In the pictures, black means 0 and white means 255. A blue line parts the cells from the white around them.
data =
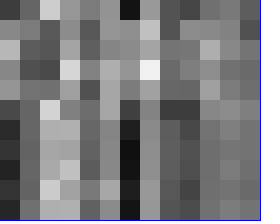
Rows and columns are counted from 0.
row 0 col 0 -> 61
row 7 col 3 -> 163
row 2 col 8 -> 116
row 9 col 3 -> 162
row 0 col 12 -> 93
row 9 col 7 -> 152
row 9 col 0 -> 51
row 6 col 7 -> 138
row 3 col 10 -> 141
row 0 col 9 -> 69
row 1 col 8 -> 83
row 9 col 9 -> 68
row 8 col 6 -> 19
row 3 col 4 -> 130
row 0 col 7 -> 153
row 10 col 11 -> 124
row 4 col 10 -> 159
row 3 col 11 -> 113
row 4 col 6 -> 124
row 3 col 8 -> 106
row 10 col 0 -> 38
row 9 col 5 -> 167
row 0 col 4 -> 123
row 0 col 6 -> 19
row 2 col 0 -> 183
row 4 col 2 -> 112
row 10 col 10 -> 113
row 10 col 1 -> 112
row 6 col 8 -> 93
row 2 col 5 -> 133
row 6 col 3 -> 176
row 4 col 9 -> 102
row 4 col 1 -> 114
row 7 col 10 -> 110
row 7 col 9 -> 81
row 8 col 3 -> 192

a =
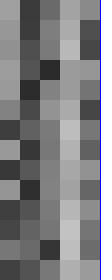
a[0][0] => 160
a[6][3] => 189
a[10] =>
[63, 83, 122, 182, 141]
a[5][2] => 147
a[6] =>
[62, 97, 122, 189, 119]
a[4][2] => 130
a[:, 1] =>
[59, 60, 79, 84, 44, 73, 97, 55, 88, 47, 83, 99, 106, 83]
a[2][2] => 122
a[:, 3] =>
[163, 171, 184, 155, 155, 170, 189, 178, 167, 162, 182, 194, 190, 175]
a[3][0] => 157
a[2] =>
[145, 79, 122, 184, 71]
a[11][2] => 118
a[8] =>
[56, 88, 128, 167, 146]
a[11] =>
[70, 99, 118, 194, 117]

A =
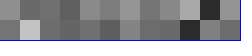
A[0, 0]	143
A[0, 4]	138
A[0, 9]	169
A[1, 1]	195
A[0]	[143, 106, 112, 95, 138, 124, 149, 116, 136, 169, 43, 147]

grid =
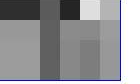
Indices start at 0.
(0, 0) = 47
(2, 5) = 152
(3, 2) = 97
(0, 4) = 223
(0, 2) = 91
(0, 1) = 47
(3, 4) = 125
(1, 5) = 155

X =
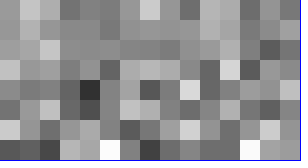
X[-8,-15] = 154
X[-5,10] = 102
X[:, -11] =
[129, 137, 139, 146, 49, 79, 170, 167]
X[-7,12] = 122
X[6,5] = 130
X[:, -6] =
[110, 150, 144, 137, 217, 109, 209, 133]
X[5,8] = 129
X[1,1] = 178
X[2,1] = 166
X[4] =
[139, 123, 129, 100, 49, 131, 163, 87, 124, 217, 103, 129, 156, 146, 191]
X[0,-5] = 181
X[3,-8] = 183
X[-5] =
[193, 152, 159, 126, 146, 100, 172, 183, 172, 137, 102, 213, 91, 152, 138]
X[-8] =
[154, 196, 174, 115, 129, 124, 151, 203, 150, 110, 181, 172, 109, 148, 120]
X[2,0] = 158
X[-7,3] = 137
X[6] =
[203, 149, 111, 150, 170, 130, 91, 119, 159, 209, 147, 111, 149, 204, 148]
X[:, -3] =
[109, 122, 127, 91, 156, 118, 149, 250]
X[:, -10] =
[124, 121, 141, 100, 131, 132, 130, 252]
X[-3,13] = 96
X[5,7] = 176
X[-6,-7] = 124

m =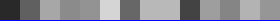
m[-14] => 41
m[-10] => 147
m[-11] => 139
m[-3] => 133
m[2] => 167

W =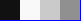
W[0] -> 17
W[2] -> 202
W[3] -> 144

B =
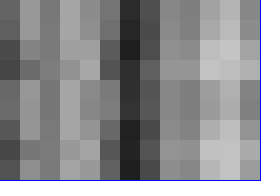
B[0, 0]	100
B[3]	[70, 107, 125, 146, 167, 83, 46, 95, 149, 149, 194, 189, 176]
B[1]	[95, 152, 121, 166, 143, 111, 38, 75, 137, 128, 168, 186, 140]
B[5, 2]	119
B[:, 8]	[135, 137, 144, 149, 134, 134, 139, 147, 141]
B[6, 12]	147
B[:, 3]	[166, 166, 159, 146, 166, 165, 165, 153, 163]
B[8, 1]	142
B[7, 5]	86
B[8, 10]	182
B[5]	[107, 148, 119, 165, 135, 124, 51, 88, 134, 127, 154, 172, 128]
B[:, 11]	[180, 186, 196, 189, 176, 172, 190, 194, 194]
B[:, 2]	[120, 121, 122, 125, 119, 119, 121, 123, 122]
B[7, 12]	171
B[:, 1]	[152, 152, 132, 107, 150, 148, 149, 119, 142]
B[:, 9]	[127, 128, 139, 149, 127, 127, 131, 144, 134]
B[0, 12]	135
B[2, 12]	163
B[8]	[82, 142, 122, 163, 153, 97, 30, 73, 141, 134, 182, 194, 155]
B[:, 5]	[116, 111, 91, 83, 121, 124, 104, 86, 97]
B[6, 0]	88

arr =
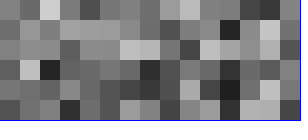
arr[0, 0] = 130
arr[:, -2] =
[56, 197, 176, 90, 191, 175]
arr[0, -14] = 106
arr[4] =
[118, 111, 99, 136, 103, 84, 69, 57, 80, 170, 69, 31, 112, 191, 120]
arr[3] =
[95, 191, 37, 98, 106, 119, 105, 47, 81, 121, 105, 51, 106, 90, 129]
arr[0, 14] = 132
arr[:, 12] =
[69, 139, 142, 106, 112, 178]
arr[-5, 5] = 155
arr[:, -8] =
[110, 109, 181, 47, 57, 130]
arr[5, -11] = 109
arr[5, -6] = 133
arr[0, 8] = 155
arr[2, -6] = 70
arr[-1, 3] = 48
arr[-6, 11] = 124
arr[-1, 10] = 155
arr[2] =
[129, 141, 139, 94, 139, 138, 189, 181, 117, 70, 189, 164, 142, 176, 84]
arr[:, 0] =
[130, 110, 129, 95, 118, 82]
